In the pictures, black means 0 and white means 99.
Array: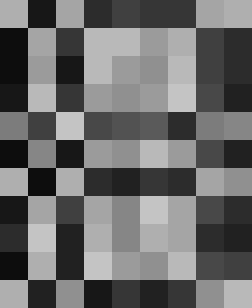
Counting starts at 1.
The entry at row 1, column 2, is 9
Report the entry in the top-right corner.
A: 68
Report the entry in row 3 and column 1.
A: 5
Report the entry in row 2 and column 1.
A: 5
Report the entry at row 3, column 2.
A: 60
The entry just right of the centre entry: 72
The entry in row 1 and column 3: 64
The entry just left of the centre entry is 60
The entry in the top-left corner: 68
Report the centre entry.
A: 56
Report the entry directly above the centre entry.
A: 32
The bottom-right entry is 72
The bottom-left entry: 68

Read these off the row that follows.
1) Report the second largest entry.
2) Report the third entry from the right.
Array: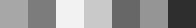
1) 78
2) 40

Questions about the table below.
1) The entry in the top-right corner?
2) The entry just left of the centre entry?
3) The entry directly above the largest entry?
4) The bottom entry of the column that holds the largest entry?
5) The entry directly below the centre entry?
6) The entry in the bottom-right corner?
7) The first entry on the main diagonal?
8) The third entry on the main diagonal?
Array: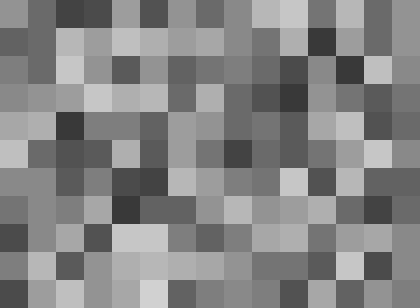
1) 57
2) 61
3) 71
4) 81
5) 61
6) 49
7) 57
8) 77

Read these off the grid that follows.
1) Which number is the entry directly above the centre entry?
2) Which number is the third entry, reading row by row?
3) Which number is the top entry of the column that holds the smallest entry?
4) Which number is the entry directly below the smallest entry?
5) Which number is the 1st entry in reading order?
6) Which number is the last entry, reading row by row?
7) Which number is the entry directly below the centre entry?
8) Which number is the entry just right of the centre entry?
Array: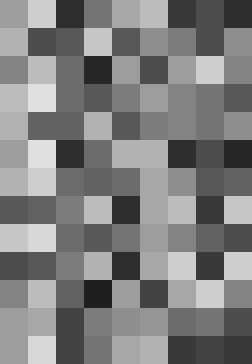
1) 69
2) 18
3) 45
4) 48
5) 61
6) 22
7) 18
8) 65

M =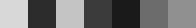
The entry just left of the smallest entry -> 23
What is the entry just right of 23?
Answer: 10

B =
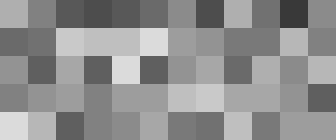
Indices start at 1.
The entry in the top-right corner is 54
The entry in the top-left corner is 68
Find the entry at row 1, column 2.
50
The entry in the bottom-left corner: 85
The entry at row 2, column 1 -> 41
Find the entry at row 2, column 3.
78
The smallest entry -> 22
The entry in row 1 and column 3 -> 34
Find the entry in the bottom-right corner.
61
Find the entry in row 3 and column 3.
65
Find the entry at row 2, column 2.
44
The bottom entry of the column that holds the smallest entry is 61
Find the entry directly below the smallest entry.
71

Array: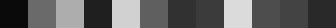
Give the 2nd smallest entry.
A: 12
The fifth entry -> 81
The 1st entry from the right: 16
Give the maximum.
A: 85

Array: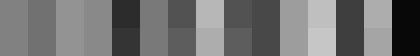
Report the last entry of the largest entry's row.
3
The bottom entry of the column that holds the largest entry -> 77
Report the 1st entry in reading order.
50
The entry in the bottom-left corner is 50
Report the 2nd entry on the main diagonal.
44
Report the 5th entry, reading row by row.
17
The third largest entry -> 71
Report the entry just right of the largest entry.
24
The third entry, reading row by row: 57

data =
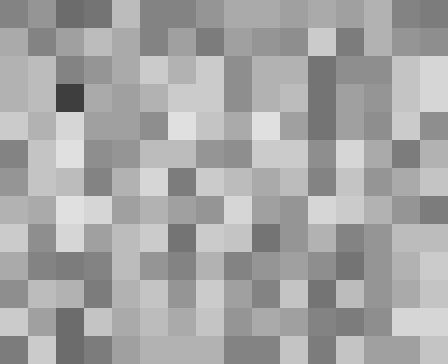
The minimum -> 24
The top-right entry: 48
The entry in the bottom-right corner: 76
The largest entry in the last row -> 79
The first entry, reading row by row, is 51
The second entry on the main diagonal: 51
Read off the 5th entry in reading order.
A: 73
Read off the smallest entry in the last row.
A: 42
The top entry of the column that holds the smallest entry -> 42
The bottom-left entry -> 48
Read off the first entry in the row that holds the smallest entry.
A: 69
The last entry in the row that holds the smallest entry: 83
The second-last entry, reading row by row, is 62
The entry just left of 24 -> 73
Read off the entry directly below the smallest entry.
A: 83
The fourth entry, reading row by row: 45

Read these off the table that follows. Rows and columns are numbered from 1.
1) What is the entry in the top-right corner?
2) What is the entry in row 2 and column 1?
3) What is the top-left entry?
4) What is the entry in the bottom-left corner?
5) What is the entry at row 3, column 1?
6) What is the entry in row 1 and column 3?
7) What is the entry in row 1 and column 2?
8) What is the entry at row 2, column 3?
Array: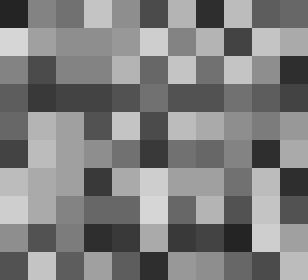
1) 40
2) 83
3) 14
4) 32
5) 51
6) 44
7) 51
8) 55

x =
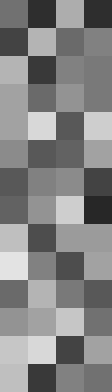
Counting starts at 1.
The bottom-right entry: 44
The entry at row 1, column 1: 44
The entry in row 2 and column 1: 26
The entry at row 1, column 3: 67
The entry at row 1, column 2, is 18
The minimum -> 15
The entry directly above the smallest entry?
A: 26
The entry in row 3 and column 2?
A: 22
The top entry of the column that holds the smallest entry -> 18
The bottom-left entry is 74
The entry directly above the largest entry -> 74
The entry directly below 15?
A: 60
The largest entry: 88

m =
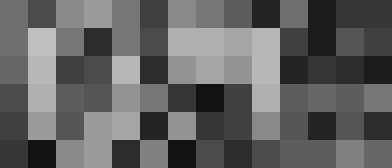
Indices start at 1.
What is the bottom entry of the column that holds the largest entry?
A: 7
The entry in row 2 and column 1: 43
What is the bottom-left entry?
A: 21
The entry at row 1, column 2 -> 29
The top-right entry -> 21
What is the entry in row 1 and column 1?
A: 43
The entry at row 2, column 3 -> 46
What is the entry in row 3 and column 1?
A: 40
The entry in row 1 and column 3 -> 53
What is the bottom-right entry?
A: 40

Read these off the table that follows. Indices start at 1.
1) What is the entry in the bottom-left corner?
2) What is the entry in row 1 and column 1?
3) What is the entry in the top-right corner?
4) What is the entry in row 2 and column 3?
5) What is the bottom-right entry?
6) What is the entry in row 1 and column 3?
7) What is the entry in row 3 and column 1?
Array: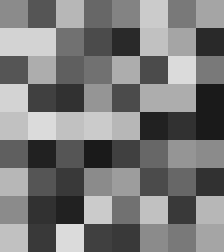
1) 75
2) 54
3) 64
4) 44
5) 64
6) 71
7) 33

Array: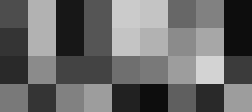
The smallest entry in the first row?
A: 5
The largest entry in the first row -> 79
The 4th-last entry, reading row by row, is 5
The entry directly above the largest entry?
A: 65
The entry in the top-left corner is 30
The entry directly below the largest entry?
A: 16
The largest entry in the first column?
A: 47

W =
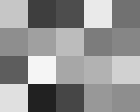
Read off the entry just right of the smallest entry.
27
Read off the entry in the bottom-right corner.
55
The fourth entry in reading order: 91
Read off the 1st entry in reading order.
77
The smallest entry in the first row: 24
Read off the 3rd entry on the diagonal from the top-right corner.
65
